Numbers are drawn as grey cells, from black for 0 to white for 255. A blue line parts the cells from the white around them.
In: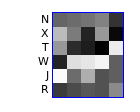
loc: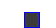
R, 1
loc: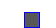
R, 3
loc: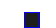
T, 3
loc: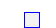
W, 4
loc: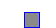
R, 5
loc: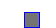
N, 3
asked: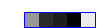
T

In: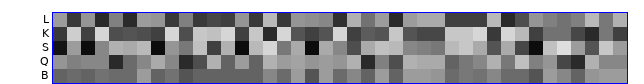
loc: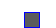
K, 23
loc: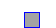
Q, 18
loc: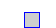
K, 2
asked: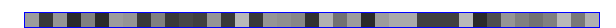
L
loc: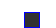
L, 21
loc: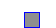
L, 19

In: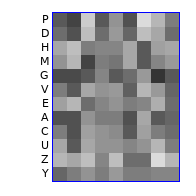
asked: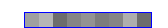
E
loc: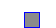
C, 5
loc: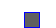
V, 6
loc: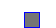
M, 5
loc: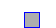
E, 8
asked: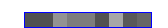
A

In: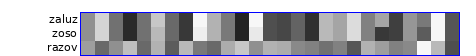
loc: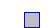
razov, 4
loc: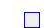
zoso, 9

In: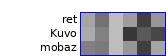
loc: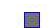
ret, 2
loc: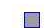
ret, 4
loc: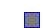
mobaz, 2
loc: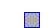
Kuvo, 1
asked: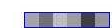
ret
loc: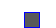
Kuvo, 5
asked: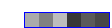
Kuvo

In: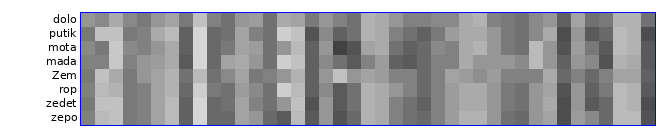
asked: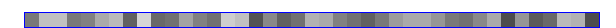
putik
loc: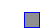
Zem, 29

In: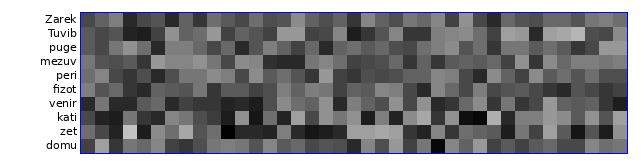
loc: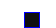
kati, 28
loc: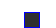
mezuv, 14
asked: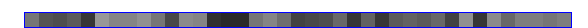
mezuv
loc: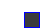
kati, 10

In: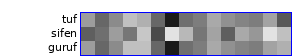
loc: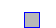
sifen, 8
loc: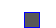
tuf, 15

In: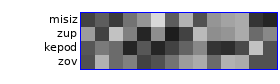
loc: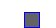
kepod, 8
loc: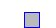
zup, 9
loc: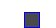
kepod, 12
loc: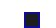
zup, 7
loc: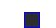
kepod, 11
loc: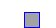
misiz, 11
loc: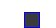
misiz, 3

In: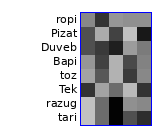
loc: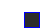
tari, 5
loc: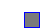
Duveb, 5
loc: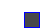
Bapi, 4
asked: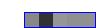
ropi
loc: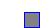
Bapi, 5
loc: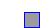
Duveb, 4

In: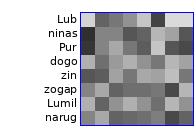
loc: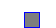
narug, 6
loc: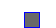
narug, 4
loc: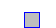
zin, 7
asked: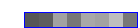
zin
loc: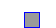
dogo, 3

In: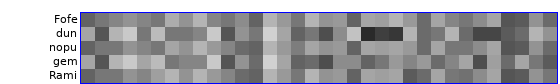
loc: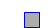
Fofe, 7
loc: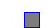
nopu, 16
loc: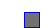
Rami, 28

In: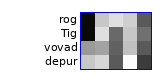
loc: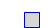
depur, 2
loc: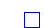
depur, 4
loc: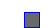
Tig, 3
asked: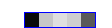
rog
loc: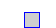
rog, 4
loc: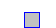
vovad, 4
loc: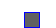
vovad, 3

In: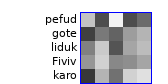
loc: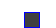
gote, 1
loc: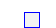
pefud, 3
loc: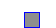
Fiviv, 4
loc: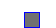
karo, 3
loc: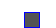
liduk, 3

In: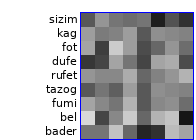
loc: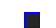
bader, 5
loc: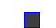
fot, 2
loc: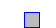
bader, 7
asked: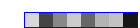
bel
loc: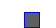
tazog, 3
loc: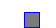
kag, 2

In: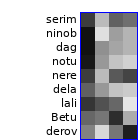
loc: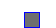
serim, 4
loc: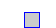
dela, 4
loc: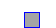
dag, 3
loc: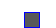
nere, 3

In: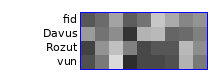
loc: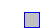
Rozut, 3
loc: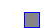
fid, 8
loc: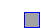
fid, 3
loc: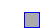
fid, 7

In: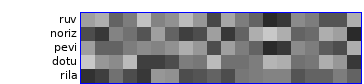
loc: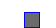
noriz, 17
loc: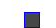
ruv, 10
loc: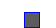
pevi, 18
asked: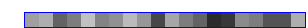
ruv
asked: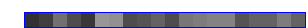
rila
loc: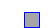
ruv, 11
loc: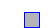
dotu, 14

